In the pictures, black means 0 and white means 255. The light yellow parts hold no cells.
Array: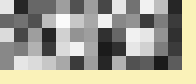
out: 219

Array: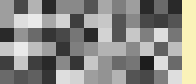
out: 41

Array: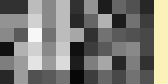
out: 137

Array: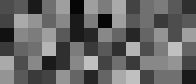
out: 17

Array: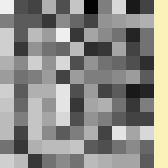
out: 207

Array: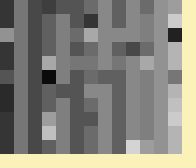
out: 146
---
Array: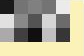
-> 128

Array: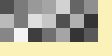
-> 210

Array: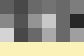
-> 115

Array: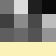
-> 219

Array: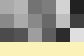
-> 125

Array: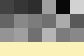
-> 159

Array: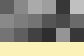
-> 158

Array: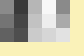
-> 182
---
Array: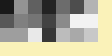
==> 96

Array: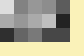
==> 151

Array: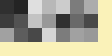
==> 223

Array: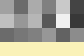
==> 171

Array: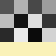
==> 72

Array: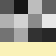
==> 189

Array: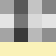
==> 196
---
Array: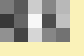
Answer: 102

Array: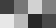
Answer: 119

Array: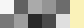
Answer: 97

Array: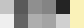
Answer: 89

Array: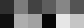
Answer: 124

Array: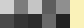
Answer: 124

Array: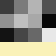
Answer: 191

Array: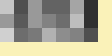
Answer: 90

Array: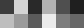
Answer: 212
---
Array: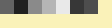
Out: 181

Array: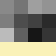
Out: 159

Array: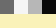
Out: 183

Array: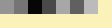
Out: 167

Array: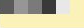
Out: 150

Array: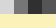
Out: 118
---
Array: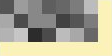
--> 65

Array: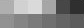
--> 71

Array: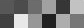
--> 54

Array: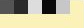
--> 42

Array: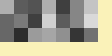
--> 53

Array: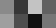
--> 55

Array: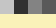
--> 89

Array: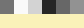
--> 103
